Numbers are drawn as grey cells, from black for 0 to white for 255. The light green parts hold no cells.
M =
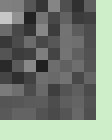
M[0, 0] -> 128
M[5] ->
[41, 90, 137, 32, 109, 97, 110, 84]
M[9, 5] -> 85
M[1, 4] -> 72
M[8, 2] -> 91
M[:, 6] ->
[48, 60, 92, 111, 96, 110, 72, 95, 100, 104]
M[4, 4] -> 68
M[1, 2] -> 35
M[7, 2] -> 76
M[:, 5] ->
[79, 98, 115, 114, 116, 97, 115, 84, 94, 85]
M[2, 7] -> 77
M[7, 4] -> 62
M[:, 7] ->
[94, 64, 77, 78, 82, 84, 100, 75, 82, 79]
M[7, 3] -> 105
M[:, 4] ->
[133, 72, 60, 87, 68, 109, 105, 62, 77, 74]
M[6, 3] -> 111
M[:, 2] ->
[86, 35, 53, 108, 64, 137, 66, 76, 91, 99]
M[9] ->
[89, 99, 99, 83, 74, 85, 104, 79]
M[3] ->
[56, 75, 108, 72, 87, 114, 111, 78]
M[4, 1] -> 60
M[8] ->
[85, 87, 91, 92, 77, 94, 100, 82]

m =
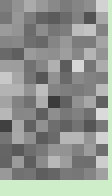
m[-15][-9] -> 128
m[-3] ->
[101, 89, 110, 121, 149, 147, 129, 156, 110]
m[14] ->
[153, 113, 116, 94, 101, 121, 119, 132, 160]
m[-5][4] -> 110
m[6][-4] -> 105
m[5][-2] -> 117
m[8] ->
[163, 130, 113, 173, 59, 97, 145, 167, 96]
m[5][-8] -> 157
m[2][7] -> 195
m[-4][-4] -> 182
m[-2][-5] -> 184
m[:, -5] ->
[137, 91, 118, 133, 143, 176, 146, 132, 59, 142, 110, 106, 149, 184, 101]
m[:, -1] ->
[210, 167, 130, 164, 147, 172, 125, 186, 96, 218, 121, 210, 110, 205, 160]
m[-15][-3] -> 133
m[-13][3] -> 141
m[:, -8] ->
[146, 151, 148, 136, 95, 157, 166, 178, 130, 135, 166, 169, 89, 155, 113]
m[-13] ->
[155, 148, 108, 141, 118, 125, 188, 195, 130]
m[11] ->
[117, 169, 143, 92, 106, 182, 182, 148, 210]
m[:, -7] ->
[171, 125, 108, 111, 155, 113, 117, 147, 113, 136, 97, 143, 110, 94, 116]
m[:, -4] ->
[123, 106, 125, 152, 158, 92, 105, 126, 97, 120, 97, 182, 147, 157, 121]
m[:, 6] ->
[133, 129, 188, 124, 135, 214, 138, 122, 145, 129, 115, 182, 129, 111, 119]

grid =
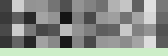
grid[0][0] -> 68
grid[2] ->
[73, 204, 120, 71, 82, 188, 147, 127, 94, 100, 201, 129, 147, 82]
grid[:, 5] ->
[80, 20, 188, 25]
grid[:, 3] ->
[149, 164, 71, 162]
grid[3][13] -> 91
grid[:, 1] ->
[206, 94, 204, 100]
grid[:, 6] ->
[147, 127, 147, 132]
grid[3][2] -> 39
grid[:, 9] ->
[178, 159, 100, 155]
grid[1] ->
[57, 94, 41, 164, 148, 20, 127, 73, 151, 159, 115, 164, 214, 104]
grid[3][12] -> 221
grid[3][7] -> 73

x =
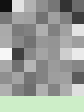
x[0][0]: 17
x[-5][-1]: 158
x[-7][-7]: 120
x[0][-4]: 143
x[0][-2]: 51
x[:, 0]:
[17, 120, 170, 172, 247, 169, 143, 175]
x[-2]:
[143, 163, 116, 131, 158, 160, 91]
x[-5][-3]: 148
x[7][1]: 129
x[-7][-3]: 160
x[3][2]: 114
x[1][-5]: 161
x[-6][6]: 228
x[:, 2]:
[178, 161, 129, 114, 137, 182, 116, 110]
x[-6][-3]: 128
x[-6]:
[170, 123, 129, 175, 128, 161, 228]
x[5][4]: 155
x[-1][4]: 131

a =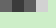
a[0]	101
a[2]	94
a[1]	59

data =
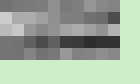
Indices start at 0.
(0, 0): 114
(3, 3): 77
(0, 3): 125
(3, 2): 97
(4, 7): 131
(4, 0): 116
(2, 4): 146
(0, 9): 131
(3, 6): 58
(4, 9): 135
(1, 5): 127
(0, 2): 122
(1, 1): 171
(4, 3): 114
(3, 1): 115
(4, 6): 129

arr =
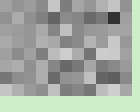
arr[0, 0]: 161
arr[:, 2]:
[156, 144, 150, 150, 160, 144, 145, 153]
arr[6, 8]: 101
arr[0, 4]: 198
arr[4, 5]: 205
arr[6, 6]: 150
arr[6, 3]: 173
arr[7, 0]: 195
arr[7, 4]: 191
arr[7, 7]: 119
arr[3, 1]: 157
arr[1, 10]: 159
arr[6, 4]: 106
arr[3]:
[170, 157, 150, 176, 168, 129, 138, 179, 155, 200, 151]
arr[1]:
[145, 171, 144, 128, 101, 139, 133, 106, 120, 50, 159]
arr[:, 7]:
[150, 106, 151, 179, 117, 166, 191, 119]
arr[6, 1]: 141
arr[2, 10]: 163
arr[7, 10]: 166
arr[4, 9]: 202
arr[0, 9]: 196
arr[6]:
[119, 141, 145, 173, 106, 145, 150, 191, 101, 94, 137]
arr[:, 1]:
[147, 171, 155, 157, 139, 173, 141, 175]
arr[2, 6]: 138
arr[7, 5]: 125

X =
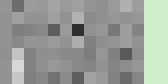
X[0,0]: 149
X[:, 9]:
[154, 150, 120, 148, 129, 133, 131]
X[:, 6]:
[160, 178, 48, 174, 137, 136, 94]
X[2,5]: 154
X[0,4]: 164
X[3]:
[146, 137, 149, 148, 154, 147, 174, 129, 142, 148, 158, 146]
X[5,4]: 152
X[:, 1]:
[108, 160, 126, 137, 195, 215, 198]
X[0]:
[149, 108, 156, 152, 164, 154, 160, 148, 144, 154, 176, 157]
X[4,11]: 142
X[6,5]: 139
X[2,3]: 136
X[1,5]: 145
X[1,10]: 147
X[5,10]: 141
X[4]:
[144, 195, 130, 142, 143, 137, 137, 125, 150, 129, 89, 142]
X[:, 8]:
[144, 144, 151, 142, 150, 147, 153]
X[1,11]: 150
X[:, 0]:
[149, 146, 146, 146, 144, 147, 145]
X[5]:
[147, 215, 130, 143, 152, 146, 136, 132, 147, 133, 141, 150]
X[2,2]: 131
